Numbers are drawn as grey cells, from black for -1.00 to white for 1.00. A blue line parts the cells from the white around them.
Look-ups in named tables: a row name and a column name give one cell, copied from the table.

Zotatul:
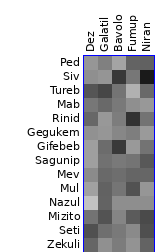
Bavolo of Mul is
-0.08
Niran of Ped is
-0.24
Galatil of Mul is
-0.23
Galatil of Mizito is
-0.35
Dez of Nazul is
0.52
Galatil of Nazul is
-0.22
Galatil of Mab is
-0.18
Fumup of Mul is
-0.36
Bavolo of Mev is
-0.14
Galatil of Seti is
-0.13
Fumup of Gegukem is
-0.01
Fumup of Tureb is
0.39
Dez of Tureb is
-0.33
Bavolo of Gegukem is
0.06
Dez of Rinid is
-0.19
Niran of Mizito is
-0.42
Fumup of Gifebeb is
0.20
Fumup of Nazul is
0.11
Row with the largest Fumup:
Tureb

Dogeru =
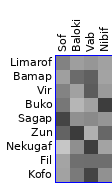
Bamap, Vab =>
-0.25
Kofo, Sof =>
0.27
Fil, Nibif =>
-0.14
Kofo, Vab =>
-0.47
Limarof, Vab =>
0.18
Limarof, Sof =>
0.02
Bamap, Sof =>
0.25
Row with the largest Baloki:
Buko

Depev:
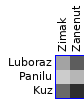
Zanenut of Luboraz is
-0.27
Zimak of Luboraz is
0.28
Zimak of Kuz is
-0.18
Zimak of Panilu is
0.60
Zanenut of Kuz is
-0.65
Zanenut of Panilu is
0.43

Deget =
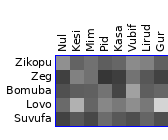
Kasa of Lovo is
-0.05
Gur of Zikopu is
-0.25
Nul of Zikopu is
0.13
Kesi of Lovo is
0.39
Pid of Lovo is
0.06
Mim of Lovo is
-0.21
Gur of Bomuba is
-0.20
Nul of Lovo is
-0.17
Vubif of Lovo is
0.11
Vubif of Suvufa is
-0.39
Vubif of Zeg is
-0.10
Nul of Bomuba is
-0.37
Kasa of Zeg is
-0.51

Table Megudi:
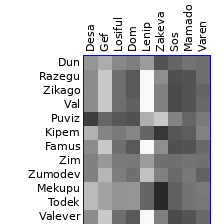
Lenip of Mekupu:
-0.21
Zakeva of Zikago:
0.00
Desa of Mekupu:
0.47
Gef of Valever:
0.58
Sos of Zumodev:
-0.17
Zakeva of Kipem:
-0.57
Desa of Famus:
0.09
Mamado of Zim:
-0.09
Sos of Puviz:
0.03
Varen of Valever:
-0.18
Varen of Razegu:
-0.14
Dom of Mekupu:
0.17
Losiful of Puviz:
-0.32
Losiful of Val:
-0.13
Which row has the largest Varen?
Kipem

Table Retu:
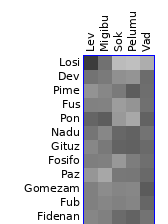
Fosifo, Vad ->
-0.13
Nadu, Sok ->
-0.19
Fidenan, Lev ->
0.05
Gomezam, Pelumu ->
0.06
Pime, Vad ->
-0.14
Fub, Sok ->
0.01
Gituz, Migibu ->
-0.05
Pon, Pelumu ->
0.32
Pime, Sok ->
-0.04
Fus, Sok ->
0.23
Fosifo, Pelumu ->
-0.02
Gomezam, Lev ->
0.00
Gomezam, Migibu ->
0.10
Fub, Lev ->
0.00
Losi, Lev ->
-0.53
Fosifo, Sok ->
0.19
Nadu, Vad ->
-0.10
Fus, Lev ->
0.01
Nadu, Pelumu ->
-0.23
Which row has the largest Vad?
Losi

